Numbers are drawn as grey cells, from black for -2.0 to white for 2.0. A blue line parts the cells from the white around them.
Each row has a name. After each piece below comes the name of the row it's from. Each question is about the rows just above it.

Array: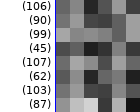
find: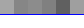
(99)
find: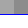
(107)

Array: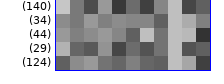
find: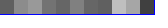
(124)
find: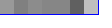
(34)
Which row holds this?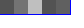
(29)
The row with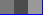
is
(140)
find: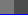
(140)
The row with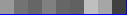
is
(124)
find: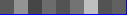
(29)

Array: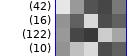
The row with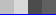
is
(10)
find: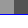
(42)

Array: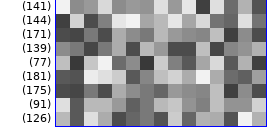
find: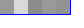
(141)
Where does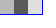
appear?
(126)
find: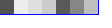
(181)
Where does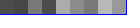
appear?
(171)

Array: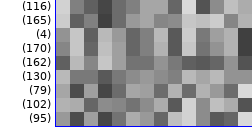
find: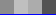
(102)
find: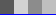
(102)
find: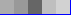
(95)

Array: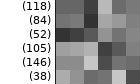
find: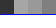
(84)
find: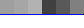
(105)
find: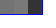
(84)
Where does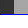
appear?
(84)
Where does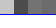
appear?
(146)

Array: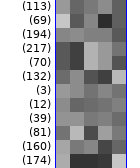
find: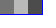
(81)
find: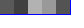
(70)
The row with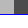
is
(81)
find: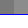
(113)
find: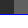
(69)
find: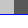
(69)

